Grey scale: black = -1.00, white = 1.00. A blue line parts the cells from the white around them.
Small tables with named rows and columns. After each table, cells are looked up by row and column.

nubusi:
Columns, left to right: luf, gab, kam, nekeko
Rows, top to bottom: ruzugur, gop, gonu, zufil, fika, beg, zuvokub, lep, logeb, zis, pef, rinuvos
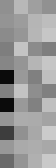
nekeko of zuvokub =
0.00
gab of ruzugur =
0.44
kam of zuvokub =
0.11
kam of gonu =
0.43
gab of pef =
0.33
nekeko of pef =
0.32
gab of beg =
0.20
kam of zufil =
0.09
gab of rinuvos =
0.16
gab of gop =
0.22
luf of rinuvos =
-0.17

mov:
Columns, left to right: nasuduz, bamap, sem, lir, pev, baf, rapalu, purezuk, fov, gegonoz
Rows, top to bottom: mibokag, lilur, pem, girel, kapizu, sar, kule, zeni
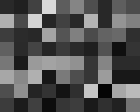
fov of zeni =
-0.74
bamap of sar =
0.07
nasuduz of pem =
-0.52
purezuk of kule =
-0.97
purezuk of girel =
-0.36
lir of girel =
-0.71
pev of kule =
-0.85
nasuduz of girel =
-0.25
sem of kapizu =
0.21
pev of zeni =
-0.58
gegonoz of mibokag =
-0.40
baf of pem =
0.00

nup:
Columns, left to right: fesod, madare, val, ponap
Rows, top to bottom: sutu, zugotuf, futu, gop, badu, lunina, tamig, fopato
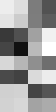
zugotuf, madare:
0.60
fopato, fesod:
0.65
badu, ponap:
-0.14
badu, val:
0.12
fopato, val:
0.28
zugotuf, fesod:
0.79
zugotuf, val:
-0.02
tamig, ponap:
-0.33
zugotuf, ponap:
-0.27
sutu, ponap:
-0.36
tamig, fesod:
0.63
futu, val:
0.26
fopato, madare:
0.69
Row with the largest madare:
sutu

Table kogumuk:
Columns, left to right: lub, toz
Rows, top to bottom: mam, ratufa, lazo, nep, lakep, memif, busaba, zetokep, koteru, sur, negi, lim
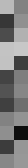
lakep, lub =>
0.52
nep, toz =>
0.56
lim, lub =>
0.06
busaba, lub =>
-0.35
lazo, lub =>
-0.40
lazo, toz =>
0.39
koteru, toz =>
0.15
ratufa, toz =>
0.13
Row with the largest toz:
nep

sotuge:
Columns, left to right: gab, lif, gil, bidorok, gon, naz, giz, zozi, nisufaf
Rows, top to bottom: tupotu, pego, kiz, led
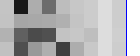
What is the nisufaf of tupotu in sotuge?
0.61
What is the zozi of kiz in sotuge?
0.73
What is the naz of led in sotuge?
0.36
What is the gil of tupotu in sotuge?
0.36
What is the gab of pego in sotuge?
0.53
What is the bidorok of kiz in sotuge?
-0.37
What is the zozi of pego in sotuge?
0.73
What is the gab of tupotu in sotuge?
0.54
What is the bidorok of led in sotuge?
0.37
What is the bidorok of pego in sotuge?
0.33
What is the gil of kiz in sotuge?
-0.41

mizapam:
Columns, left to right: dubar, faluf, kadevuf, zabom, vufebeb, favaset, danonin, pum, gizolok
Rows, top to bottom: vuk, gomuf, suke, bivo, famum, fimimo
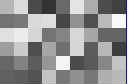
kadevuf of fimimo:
-0.36
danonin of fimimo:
-0.07
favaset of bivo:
0.68
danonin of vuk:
0.35
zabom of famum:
0.18
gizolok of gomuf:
0.95
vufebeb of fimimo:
-0.07
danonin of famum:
-0.30
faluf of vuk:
0.72
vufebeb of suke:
0.04
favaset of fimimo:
0.13

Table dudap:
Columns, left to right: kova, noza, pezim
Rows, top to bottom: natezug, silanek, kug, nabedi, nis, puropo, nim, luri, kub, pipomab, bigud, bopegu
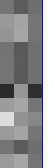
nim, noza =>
0.18
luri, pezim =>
-0.08
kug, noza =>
0.30
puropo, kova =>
-0.09
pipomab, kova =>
0.21
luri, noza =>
0.30
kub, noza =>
0.14
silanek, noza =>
0.29
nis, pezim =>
-0.11
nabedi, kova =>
-0.10
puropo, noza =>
-0.30
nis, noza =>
-0.29
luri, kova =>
0.22
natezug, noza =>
-0.29
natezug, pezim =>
-0.13
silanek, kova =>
0.20
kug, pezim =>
-0.09
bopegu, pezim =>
-0.08
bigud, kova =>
-0.08
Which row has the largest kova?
kub

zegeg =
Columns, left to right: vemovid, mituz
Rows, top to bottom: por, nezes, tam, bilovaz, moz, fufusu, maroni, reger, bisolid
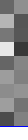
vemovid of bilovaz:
0.81
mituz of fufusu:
0.00
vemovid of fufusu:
0.23
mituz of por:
0.12
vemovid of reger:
0.24
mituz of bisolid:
0.01
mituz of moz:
0.04
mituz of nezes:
-0.33
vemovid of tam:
-0.07
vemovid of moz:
-0.21
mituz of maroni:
0.15
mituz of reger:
-0.10
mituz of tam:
-0.32
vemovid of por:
-0.19
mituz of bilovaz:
-0.56
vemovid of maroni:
0.10
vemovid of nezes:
0.42
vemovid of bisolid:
-0.40
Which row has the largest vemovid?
bilovaz

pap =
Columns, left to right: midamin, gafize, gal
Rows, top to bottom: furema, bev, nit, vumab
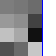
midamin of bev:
0.20
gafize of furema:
-0.07
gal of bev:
-0.48
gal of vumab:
0.56
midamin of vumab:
-0.37
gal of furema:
-0.15
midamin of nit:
0.51
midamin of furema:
-0.02
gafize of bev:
0.11
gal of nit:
-0.87
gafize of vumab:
-0.17
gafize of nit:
0.32

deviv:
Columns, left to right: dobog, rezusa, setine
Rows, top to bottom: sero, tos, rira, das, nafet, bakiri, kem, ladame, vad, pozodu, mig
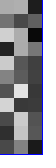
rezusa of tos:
-0.43
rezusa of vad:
0.59
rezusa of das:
0.35
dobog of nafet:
0.59
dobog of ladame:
0.66
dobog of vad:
-0.42
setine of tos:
-0.25
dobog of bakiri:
0.03
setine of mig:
-0.80
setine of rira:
-0.93
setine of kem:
-0.56
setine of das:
-0.07
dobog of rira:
0.63
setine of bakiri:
-0.49
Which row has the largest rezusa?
kem

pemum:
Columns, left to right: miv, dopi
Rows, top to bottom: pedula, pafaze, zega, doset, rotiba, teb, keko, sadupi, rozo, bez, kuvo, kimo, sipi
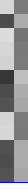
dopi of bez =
-0.05
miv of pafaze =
-0.40
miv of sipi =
-0.35
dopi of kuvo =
0.33
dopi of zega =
-0.09
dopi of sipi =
0.31
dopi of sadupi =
0.31
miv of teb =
-0.58

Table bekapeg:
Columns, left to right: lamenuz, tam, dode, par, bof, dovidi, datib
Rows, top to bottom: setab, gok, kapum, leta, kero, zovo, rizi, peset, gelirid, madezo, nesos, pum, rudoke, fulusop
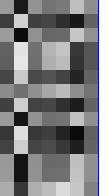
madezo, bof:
-0.72
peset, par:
-0.44
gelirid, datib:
0.12
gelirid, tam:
-0.83
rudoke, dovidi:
0.52
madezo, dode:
-0.57
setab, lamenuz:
0.21
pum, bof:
-0.16
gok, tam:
0.64
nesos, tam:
0.61

